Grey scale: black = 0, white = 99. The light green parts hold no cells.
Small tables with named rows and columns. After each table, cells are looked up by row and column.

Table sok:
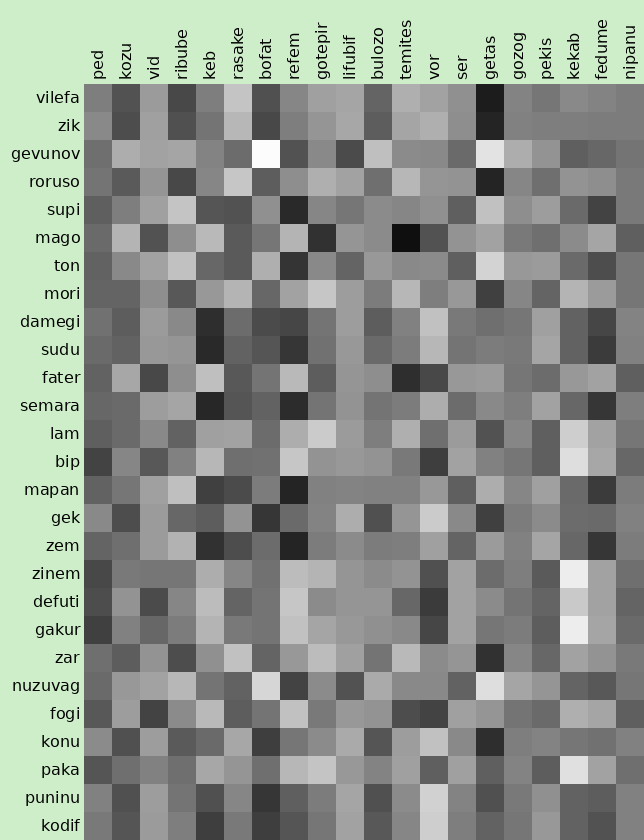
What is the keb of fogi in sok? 72
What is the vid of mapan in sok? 62
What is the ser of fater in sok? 59
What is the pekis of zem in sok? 64
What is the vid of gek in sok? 60
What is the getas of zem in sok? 60
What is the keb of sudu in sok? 16
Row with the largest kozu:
mago

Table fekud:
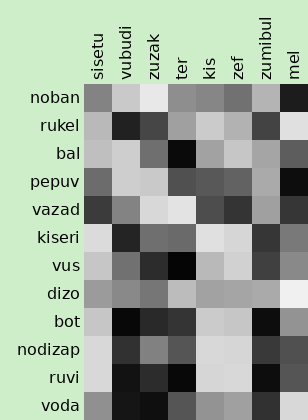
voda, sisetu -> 56
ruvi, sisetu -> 84
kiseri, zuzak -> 43
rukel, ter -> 62
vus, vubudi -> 44
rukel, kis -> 79

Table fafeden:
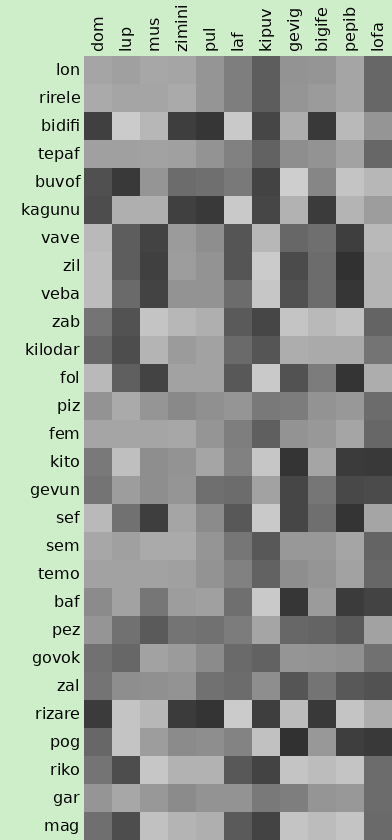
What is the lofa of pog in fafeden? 22
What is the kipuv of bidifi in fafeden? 27
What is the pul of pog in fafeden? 55
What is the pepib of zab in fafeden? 75
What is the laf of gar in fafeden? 57
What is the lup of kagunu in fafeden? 68
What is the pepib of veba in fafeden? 21
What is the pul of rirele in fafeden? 58
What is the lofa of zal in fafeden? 32
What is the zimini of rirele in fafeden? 66
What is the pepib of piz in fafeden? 59
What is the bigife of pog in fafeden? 59
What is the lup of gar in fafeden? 65
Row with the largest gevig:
buvof

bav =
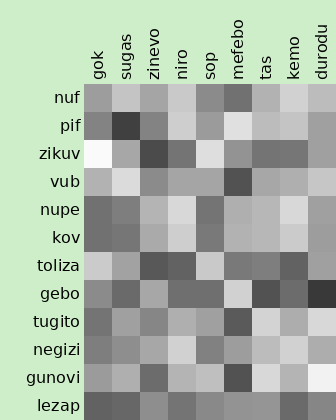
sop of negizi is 50
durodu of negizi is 67
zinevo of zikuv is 29
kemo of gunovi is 70
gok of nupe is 44
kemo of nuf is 81
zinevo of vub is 54
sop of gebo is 43

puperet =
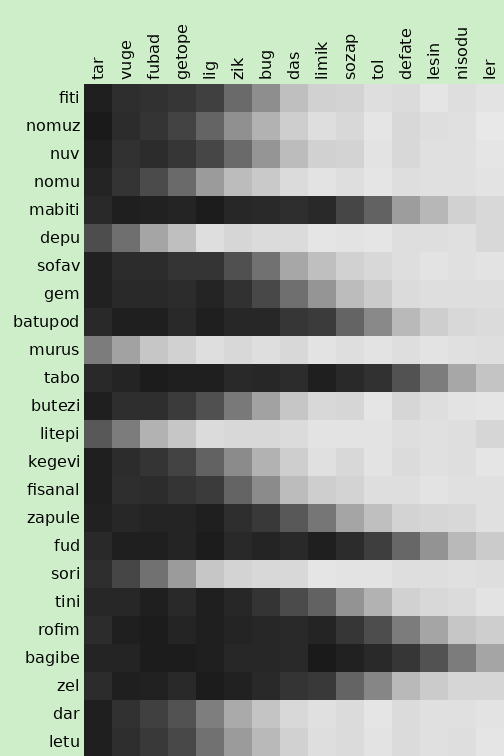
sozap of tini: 57
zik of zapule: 18
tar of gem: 13
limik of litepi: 88
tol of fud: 24
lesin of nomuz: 86

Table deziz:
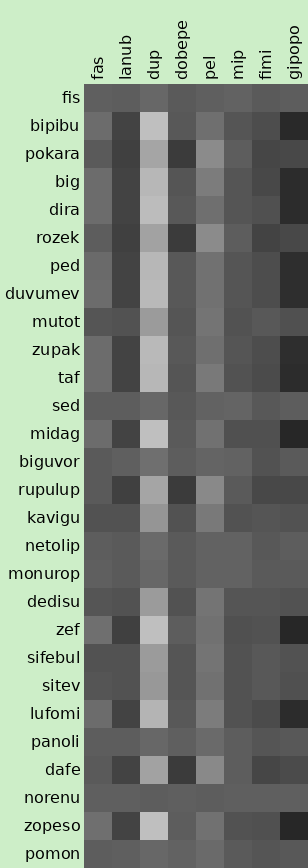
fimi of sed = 34
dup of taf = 71
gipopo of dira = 17
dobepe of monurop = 35
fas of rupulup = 35
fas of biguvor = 35
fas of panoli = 36
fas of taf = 42
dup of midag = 74
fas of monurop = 37
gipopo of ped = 18
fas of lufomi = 42
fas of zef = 43
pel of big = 48
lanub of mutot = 32
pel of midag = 44

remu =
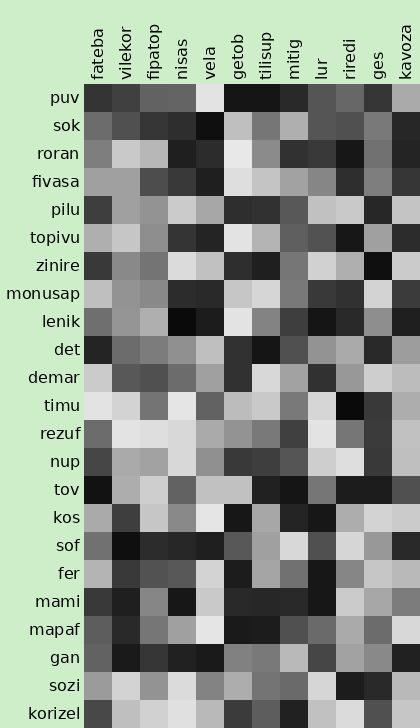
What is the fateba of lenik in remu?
43
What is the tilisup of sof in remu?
62
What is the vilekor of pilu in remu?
62
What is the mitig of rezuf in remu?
25
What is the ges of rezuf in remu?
23
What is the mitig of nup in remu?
33

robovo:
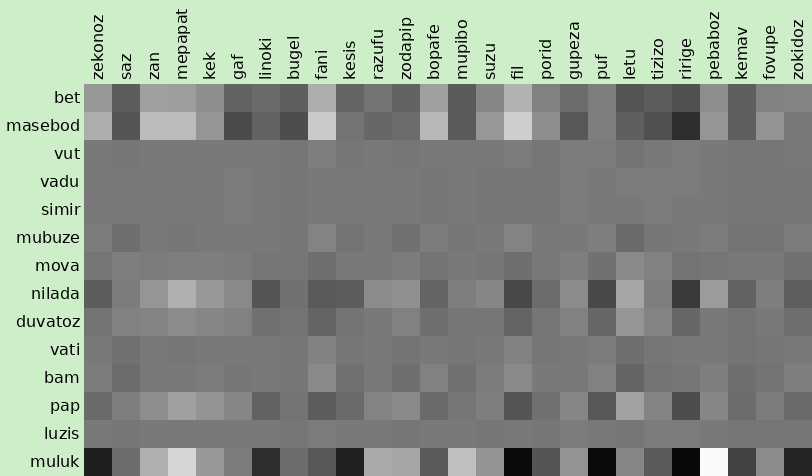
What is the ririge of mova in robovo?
45
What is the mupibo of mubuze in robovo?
46
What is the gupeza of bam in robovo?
47
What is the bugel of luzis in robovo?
46
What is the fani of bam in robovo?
53
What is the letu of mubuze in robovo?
41

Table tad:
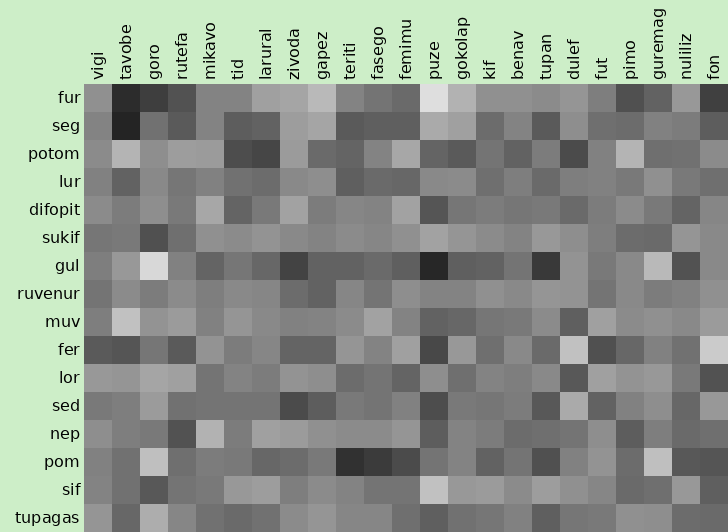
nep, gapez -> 56
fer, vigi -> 35
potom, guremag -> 43
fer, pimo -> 40
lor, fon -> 32
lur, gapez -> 55
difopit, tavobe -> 48
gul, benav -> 45
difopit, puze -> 33
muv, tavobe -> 75
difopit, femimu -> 63

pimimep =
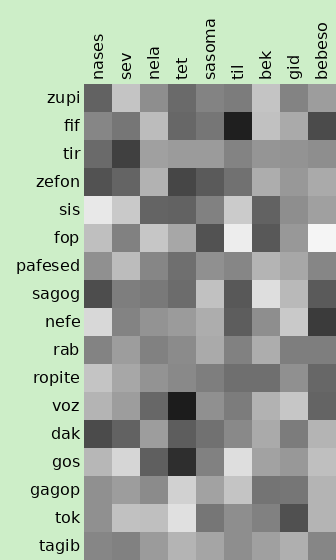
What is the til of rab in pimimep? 50
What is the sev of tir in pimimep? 25
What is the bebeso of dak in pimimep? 70
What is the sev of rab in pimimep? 61
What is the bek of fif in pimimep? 75
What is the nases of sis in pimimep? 90
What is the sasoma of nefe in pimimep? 67
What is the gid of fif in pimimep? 66
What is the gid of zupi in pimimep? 51
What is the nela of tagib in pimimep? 60
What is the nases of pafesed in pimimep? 56
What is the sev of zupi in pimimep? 76
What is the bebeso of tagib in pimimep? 52
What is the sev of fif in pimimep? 46
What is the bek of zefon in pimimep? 67
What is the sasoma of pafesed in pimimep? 56

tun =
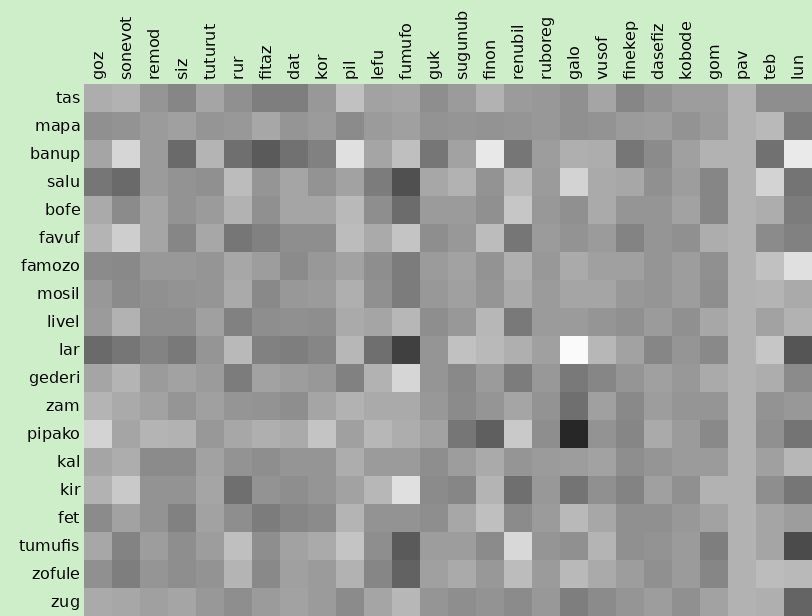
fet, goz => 54
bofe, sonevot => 54
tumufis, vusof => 70
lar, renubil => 68
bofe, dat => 64
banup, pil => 87
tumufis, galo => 56
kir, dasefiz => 62
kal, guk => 55
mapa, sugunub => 58
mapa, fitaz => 65
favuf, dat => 55
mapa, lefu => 60
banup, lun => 91
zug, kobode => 56
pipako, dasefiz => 66
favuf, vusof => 60
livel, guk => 55
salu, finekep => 65
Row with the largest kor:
pipako

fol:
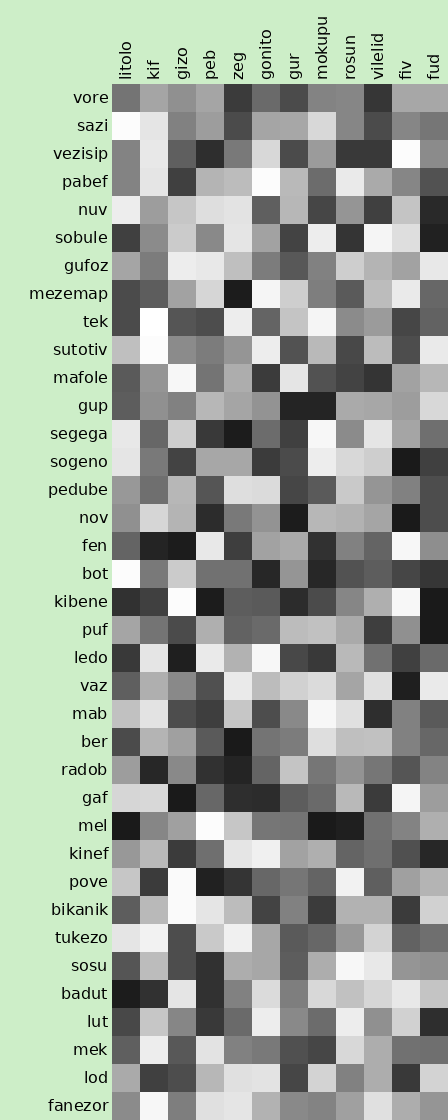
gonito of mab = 30
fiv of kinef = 31
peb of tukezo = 78
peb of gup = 71
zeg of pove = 20
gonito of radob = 39
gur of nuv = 71
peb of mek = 88
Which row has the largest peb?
mel

